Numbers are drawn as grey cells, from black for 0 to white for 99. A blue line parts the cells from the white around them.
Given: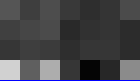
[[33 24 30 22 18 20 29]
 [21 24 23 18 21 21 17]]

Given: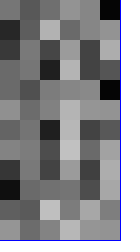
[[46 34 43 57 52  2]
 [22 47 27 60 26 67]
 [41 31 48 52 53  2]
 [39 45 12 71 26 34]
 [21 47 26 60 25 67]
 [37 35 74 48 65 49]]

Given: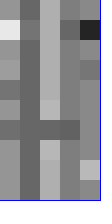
[[58 40 68 49 53]
 [58 40 68 49 53]
 [45 40 68 49 53]
 [43 40 40 38 53]
 [58 40 68 49 72]]

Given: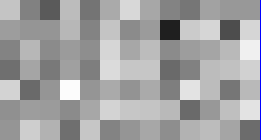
[[76 50 35 73 45 66 84 65 51 46 63 59 59]
 [51 71 54 60 55 83 65 73 54 61 64 72 93]
 [82 41 58 98 58 66 57 66 49 88 73 46 72]
 [58 80 69 43 77 51 58 65 55 69 73 64 42]]

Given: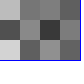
[[73 46 49 37]
 [82 37 56 38]]

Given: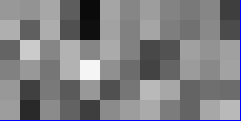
[[59 57 65 36  4 64 52 61 51 47 52 24]
 [39 79 52 69 52 66 50 28 32 62 57 62]
 [59 25 47 35 59 31 46 72 65 39 43 42]]

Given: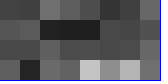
[[26 25 43 36 30 20 25 40]
 [28 28 37 29 30 28 29 40]]

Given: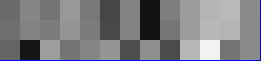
[[41 52 45 59 47 27 51  7 49 60 70 72 54]
 [39  8 61 45 52 58 30 56 29 71 94 45 53]]

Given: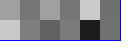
[[62 46 62 46 79 43]]
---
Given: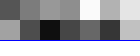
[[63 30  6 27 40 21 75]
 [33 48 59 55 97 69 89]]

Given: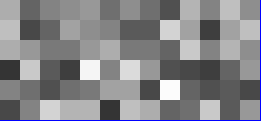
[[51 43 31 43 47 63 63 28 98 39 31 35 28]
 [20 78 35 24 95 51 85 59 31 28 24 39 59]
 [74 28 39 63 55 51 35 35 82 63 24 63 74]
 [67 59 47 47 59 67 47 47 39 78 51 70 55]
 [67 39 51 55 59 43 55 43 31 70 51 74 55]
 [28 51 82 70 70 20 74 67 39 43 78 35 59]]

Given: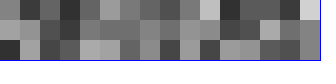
[[19 63 27 35 66 63 39 54 27 60 27 60 57 35 31 51]
 [63 57 31 23 47 43 43 51 43 57 54 27 31 66 43 51]
 [51 23 39 19 39 60 47 39 31 47 74 19 35 35 23 81]]

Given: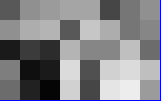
[[42 13  2 81 27 89 92 60]
 [49  6 10 85 31 81 85 74]
 [10 23 17 70 52 52 74 42]
 [34 56 60 64 64 27 46 56]
 [56 67 70 34 77 67 46 52]]

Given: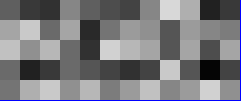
[[37 22 19 52 37 30 26 52 84 68 13 22]
 [41 13 22 41 33 26 19 26 78 33  2 26]
 [64 78 41 64 16 45 60 56 33 60 52 48]
 [75 56 71 41 19 81 71 64 33 64 30 64]
 [45 68 78 56 71 48 60 75 52 60 81 56]]

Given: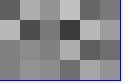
[[71 30 47 23 71 61]
 [50 54 50 67 37 43]
 [50 57 54 43 64 57]
 [37 67 57 75 40 47]]
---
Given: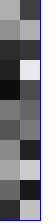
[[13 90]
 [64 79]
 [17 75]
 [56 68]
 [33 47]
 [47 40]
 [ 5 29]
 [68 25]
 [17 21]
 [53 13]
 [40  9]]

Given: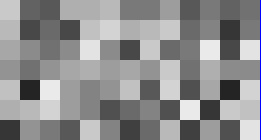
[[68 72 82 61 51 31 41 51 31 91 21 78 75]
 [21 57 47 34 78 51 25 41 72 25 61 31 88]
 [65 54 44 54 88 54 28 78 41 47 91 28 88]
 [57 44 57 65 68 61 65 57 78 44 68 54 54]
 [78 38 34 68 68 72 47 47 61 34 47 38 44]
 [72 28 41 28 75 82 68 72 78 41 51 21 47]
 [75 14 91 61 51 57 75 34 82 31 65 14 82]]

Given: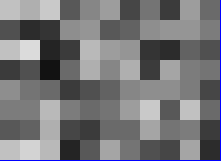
[[75 85 14 23 72 61 58 20 17 38 31]
 [75 82 72 14 34 64 45 31 27 64 17]
 [75 68 78 34 52 61 27 45 23 61 41]
 [48 48 72 48 41 45 61 78 34 75 41]
 [55 45 41 23 31 38 52 55 55 48 27]
 [34 38 68 27 23 41 41 64 45 48 23]
 [23 31  7 41 68 52 68 23 64 48 45]
 [31 17 20 55 58 34 38 55 58 58 48]]

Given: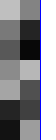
[[54 71]
 [ 7 61]
 [74 51]
 [64 31]
 [14 25]
 [47 14]
 [34  3]]

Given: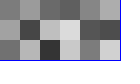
[[44 71 20 78 48 81]
 [48 60 41 37 52 67]
 [63 27 74 85 33 30]]

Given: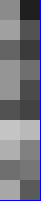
[[76 72]
 [68 50]
 [43 46]
 [58 43]
 [65 35]
 [62 32]
 [58 29]
 [32 26]
 [39 23]
 [54 12]]

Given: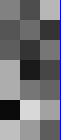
[[ 4 84 63]
 [74 60 36]
 [67 46 39]
 [33 42 20]
 [50 30 71]
 [36 20 46]
 [67 10 27]]

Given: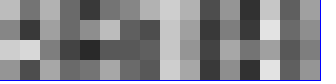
[[80 84 49 26 16 34 34 37 77 58 26 65 45 62 34 49]
 [73 45 69 41 22 45 52 69 80 69 30 58 19 77 37 62]
 [58 30 65 41 45 65 41 34 80 65 22 55 19 88 37 58]
 [52 22 62 41 55 73 37 30 77 62 22 49 22 88 41 55]]
